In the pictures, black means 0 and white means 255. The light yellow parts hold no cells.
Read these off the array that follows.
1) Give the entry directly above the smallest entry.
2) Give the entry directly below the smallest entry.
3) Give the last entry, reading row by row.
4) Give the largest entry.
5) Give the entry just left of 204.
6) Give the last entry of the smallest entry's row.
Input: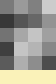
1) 122
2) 115
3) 77
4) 204
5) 128
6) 147

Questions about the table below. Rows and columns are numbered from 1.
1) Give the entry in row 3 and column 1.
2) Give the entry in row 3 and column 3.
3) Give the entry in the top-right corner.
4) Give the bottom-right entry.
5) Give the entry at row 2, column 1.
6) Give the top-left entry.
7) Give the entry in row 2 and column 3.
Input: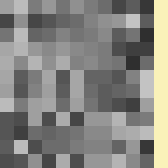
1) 116
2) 100
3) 55
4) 100
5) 70
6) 159
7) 70

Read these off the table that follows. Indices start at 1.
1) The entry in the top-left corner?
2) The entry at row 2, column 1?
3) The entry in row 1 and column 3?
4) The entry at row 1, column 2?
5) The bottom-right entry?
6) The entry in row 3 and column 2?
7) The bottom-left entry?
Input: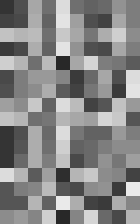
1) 52
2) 66
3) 167
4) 79
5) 181
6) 181
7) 140

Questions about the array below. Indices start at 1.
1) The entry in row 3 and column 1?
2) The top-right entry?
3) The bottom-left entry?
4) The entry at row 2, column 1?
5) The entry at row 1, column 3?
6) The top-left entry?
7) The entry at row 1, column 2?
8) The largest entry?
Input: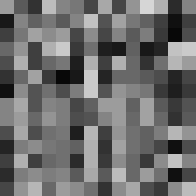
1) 63
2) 132
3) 70
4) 24
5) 50
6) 156
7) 90
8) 214

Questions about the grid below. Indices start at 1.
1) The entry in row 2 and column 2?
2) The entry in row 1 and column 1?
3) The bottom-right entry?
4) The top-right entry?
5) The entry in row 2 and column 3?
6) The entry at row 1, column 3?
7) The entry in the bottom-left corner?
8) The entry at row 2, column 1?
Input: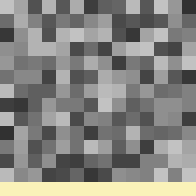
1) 172
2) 194
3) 194
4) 49
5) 129
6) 81
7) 186
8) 108

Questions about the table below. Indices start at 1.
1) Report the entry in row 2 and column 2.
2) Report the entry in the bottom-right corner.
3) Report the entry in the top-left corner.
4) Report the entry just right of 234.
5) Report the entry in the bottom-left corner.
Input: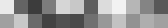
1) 200
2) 160
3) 234
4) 100
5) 160

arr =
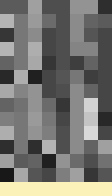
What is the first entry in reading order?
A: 91
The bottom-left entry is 24
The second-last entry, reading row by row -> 54
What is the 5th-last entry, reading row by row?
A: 70
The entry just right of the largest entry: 70
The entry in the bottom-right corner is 85
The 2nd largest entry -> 211
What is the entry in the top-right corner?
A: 46
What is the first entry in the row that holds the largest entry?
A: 174
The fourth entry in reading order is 78
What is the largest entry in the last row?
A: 168
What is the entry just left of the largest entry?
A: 139
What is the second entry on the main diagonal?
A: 119
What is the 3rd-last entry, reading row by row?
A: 160
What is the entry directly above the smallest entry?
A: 160
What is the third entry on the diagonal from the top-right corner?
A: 139
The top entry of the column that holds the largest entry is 147
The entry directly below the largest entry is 99
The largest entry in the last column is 160
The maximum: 217
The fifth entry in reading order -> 78
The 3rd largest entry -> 196
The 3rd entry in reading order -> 160
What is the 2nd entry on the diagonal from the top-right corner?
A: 99

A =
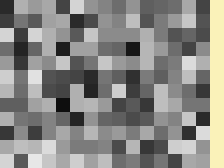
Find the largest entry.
231
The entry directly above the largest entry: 182
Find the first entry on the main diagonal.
42
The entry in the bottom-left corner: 212
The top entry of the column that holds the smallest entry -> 68
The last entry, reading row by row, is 161
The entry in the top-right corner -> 68
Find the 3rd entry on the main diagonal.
212
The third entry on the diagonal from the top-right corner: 83
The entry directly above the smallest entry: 68
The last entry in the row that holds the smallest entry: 117
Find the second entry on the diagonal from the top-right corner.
198
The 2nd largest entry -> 225
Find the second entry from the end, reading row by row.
168
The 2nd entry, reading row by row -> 176
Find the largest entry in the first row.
212
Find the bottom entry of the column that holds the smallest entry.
168
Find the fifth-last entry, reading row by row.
83
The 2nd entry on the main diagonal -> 117
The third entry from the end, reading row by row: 68
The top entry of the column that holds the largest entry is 154
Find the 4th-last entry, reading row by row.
117
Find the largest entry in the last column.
219
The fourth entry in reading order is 168

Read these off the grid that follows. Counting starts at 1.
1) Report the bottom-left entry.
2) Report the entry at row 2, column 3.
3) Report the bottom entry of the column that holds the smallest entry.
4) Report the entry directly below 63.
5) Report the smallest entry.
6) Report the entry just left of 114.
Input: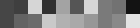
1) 70
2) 107
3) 227
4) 99
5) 19
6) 122

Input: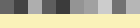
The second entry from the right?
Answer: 114
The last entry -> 182
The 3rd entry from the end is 204

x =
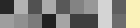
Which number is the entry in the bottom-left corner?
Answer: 158
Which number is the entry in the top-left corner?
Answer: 39
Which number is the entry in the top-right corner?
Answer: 94
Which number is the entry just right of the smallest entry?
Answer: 165
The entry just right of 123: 33

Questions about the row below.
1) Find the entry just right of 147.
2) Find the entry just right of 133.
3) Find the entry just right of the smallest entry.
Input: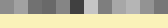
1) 119
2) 64
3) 197

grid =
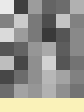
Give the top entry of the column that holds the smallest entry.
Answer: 100
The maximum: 234
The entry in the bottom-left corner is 108
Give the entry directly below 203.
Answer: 156
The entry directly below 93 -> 85
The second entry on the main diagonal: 203
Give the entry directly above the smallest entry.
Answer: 77
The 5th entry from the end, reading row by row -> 163
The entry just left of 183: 143
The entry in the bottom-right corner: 115
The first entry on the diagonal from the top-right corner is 177
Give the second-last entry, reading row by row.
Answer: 143
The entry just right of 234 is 64
